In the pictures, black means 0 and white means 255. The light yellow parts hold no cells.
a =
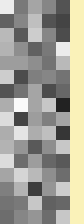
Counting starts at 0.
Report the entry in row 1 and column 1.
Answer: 134
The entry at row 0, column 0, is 236
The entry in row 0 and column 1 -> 121
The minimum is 34
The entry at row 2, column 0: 185
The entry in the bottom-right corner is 199
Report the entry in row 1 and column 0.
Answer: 97
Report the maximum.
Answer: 250
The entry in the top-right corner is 83
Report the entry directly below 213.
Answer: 179
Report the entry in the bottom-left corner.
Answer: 109
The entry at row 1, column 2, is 191
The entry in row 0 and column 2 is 165
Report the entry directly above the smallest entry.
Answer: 103
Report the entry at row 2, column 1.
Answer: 89
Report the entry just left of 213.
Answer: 165

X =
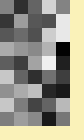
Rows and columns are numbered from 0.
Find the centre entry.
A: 163
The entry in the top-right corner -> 131
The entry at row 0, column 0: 131
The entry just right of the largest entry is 32
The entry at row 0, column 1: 47
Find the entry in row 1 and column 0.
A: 54
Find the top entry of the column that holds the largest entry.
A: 211
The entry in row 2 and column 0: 87
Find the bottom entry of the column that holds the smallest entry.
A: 119
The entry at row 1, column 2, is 87
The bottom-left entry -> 125

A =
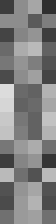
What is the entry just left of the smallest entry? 166
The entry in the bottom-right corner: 112
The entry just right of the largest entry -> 106
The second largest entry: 214
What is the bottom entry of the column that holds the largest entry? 112
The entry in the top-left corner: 61
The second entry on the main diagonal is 141
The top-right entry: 47
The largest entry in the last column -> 194
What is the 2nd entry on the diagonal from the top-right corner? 90
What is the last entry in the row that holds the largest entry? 179

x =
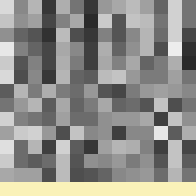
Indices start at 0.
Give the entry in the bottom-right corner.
116
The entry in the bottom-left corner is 168
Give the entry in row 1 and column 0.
195
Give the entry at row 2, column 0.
144
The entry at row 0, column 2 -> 181
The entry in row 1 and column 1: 144
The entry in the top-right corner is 116
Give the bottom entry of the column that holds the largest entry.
181
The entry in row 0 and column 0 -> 217
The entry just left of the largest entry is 78
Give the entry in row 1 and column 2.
160
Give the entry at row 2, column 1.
100
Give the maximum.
237
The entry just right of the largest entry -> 49
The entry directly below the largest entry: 174
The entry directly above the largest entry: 209

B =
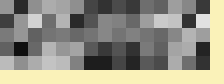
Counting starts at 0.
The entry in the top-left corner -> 150
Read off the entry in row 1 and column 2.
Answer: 210
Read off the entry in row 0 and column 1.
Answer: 42
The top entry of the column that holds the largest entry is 57
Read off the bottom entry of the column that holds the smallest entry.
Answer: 143
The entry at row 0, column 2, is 143
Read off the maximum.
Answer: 225
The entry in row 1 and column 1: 150
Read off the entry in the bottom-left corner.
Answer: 187
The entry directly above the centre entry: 135
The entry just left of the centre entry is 116
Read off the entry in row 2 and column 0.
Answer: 122
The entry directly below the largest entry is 158
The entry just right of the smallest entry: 104
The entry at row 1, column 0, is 63
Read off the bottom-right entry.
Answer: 50
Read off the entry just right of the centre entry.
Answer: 116
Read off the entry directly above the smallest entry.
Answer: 150
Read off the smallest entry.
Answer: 15

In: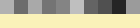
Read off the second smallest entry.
80
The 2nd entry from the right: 37
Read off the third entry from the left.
169
